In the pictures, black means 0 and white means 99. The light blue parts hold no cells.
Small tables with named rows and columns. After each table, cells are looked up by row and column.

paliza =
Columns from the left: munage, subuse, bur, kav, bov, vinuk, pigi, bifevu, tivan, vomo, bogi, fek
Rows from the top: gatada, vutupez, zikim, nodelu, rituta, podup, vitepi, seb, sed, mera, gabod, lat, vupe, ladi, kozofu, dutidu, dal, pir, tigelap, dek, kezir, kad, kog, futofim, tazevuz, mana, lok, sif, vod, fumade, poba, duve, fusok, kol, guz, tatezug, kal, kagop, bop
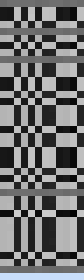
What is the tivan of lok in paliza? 71
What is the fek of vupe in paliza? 74
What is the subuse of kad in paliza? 8
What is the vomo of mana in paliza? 10
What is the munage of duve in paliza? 70
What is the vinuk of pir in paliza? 70
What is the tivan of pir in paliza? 71
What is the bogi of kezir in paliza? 75
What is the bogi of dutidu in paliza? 75
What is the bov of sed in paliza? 41
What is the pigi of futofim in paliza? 75
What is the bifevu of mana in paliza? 74
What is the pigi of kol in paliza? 13
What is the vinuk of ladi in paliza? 70
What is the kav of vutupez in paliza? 10
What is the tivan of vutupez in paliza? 8
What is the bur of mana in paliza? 75
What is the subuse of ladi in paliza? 70
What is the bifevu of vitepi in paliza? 74

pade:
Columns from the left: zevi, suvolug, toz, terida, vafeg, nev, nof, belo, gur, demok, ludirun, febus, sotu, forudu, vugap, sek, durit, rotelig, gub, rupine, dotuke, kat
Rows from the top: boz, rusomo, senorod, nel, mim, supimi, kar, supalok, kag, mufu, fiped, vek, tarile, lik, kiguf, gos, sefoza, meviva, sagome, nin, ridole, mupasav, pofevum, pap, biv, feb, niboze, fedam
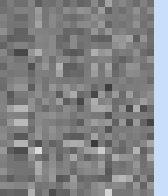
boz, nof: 44
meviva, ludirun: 43
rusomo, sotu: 55
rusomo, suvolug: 46
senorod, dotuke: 46
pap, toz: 45
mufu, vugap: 46
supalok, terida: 28
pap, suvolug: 45
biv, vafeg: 45
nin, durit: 47
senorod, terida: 41
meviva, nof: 50
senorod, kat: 43
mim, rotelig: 51
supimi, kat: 43
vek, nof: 45
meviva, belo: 49
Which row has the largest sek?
fedam

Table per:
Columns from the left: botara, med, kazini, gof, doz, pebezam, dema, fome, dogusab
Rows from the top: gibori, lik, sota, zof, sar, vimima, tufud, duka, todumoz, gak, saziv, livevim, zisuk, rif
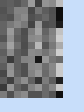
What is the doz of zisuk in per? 51
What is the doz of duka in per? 54
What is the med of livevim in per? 25
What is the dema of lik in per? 36
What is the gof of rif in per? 54
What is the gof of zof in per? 47
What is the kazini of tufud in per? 43
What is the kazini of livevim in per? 45
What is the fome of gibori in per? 54
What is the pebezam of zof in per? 59
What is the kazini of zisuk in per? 38
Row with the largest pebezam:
tufud

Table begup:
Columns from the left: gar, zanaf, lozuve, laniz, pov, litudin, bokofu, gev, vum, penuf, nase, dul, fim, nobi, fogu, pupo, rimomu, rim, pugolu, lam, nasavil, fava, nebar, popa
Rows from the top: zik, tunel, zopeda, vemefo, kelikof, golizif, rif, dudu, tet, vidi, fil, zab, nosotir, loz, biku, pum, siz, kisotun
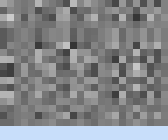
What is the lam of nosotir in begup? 70
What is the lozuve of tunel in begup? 49
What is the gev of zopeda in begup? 30
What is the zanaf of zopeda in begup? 79
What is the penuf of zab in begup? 48
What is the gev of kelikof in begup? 52
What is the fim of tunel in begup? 41
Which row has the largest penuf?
rif

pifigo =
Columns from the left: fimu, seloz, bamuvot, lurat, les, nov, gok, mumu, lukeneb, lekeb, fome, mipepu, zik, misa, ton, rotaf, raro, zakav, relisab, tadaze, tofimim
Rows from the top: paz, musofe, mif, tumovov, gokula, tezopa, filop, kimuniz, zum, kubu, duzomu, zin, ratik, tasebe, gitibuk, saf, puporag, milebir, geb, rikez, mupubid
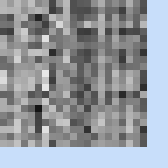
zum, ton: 67
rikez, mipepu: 45
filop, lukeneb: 45
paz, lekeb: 72
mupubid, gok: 73
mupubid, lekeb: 62
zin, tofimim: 29
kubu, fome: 59
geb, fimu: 71
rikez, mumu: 54
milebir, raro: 58
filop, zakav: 53
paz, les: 74
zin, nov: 59
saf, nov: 8
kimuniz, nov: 75
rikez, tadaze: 53
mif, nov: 14
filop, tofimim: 40

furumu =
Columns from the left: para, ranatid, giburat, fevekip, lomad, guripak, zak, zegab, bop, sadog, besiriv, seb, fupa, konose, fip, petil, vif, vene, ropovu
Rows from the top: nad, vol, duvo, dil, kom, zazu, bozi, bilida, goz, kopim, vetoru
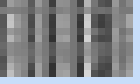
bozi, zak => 47
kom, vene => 45
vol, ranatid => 50
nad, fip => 33
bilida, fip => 39
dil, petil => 30

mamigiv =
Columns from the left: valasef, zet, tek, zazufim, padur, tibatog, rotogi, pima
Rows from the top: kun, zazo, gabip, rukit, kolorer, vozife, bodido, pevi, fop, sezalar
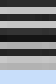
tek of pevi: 15
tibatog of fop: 76
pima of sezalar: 69
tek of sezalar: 69
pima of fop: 76
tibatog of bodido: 68
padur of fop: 76
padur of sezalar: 69
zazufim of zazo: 76
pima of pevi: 15
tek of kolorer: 20
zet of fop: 76

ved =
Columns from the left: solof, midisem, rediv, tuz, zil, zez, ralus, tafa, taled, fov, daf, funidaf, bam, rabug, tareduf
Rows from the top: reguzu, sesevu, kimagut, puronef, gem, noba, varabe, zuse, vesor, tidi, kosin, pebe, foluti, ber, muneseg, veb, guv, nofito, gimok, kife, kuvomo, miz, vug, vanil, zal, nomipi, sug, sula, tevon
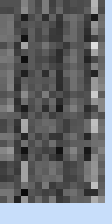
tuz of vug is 19
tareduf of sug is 36
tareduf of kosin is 45
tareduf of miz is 50
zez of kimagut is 36
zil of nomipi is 33
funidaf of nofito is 33
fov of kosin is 39
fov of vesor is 38

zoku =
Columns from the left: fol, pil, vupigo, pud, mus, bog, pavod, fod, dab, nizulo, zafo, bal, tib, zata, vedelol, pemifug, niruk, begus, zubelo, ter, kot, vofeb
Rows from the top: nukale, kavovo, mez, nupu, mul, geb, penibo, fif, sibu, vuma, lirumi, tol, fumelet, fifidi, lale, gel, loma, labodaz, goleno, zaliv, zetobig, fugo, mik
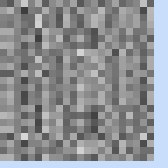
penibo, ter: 47
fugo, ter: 54
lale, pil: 65
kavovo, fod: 51
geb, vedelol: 44
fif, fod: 43
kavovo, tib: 55
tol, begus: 64
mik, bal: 54
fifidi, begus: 61
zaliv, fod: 55
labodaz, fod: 51
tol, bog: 47
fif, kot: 38

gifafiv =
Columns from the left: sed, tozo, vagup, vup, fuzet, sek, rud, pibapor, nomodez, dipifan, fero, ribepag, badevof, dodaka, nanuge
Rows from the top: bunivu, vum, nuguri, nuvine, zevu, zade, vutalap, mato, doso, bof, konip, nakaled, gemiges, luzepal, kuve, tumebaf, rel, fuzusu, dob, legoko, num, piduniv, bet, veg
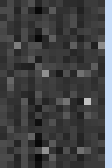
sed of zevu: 27
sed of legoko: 17
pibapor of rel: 21
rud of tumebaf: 28
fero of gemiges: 23
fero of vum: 23
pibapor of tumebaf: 25
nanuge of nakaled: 25
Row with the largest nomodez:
kuve

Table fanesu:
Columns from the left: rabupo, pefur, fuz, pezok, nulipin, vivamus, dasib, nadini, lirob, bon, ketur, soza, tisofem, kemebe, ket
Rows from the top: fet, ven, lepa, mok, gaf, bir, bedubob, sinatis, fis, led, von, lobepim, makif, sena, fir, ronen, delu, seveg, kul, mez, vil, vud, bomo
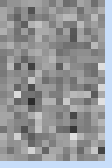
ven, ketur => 61
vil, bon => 62
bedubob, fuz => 55
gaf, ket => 63
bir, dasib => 53
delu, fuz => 45
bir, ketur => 33
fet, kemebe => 43
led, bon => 68
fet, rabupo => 49
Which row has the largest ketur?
mez

